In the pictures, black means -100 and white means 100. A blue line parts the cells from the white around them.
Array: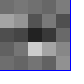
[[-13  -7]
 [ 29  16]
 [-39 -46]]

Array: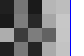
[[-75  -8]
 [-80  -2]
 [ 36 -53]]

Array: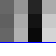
[[-19  17]
 [-25  33]
 [-20  39]]

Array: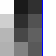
[[ 99 -80]
 [ 62 -64]
 [ 43 -44]]

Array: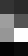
[[-59 -67]
 [ 24 -34]
 [ 18  99]]

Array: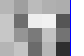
[[ 43  25]
 [ 56 -14]
 [ 56  17]]

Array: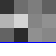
[[-61 -14]
 [ 41  66]
 [-22 -67]]
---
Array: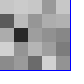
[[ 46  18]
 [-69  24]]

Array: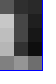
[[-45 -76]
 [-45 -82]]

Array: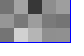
[[-5 23]
 [64 42]]

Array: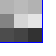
[[ 67  79]
 [-47 -61]]

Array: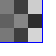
[[  5 -65]
 [-51  67]]

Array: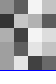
[[ 55  40]
 [-49  91]]
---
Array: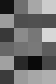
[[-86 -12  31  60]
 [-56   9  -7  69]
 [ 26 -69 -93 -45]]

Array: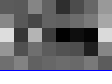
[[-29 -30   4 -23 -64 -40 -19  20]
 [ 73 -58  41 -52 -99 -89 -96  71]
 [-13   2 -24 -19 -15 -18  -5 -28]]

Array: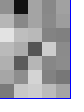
[[ 13 -87  29   7  26]
 [ 78  49  45   3   0]
 [ 38 -29  43   6  10]
 [ -4  56  61  47  29]]

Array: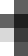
[[100 -25]
 [ 70 -54]]

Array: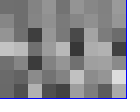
[[-13 -14   3  16 -10  16   6   1  21]
 [ 16 -12 -51  18  -5 -43  29  -3 -15]
 [-12   4 -54   2  17 -12  25  26   8]
 [-18 -37  40 -38 -48  24  -2 -28  33]]

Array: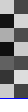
[[ 64 -45]
 [ 36 -40]
 [-24 -41]
 [ 59 -48]]

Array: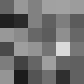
[[-21  19   1  26  27  22]
 [ 19   9 -19 -28  12 -19]
 [ -2 -48 -21  25 -22 -25]]

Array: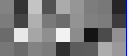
[[  3 -60  54 -36  34  18  -2  -6 -71]
 [-16  82  30  12  90  10 -84 -41  14]]

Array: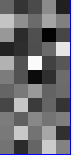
[[-21 -59 -42   9 -75]
 [ 19 -66 -38 -98 -45]
 [ 40 -36  97 -49 -32]
 [-21  -5  20 -22 -16]
 [ -3 -25   7  -9  -1]
 [-10 -66 -21  59   2]]
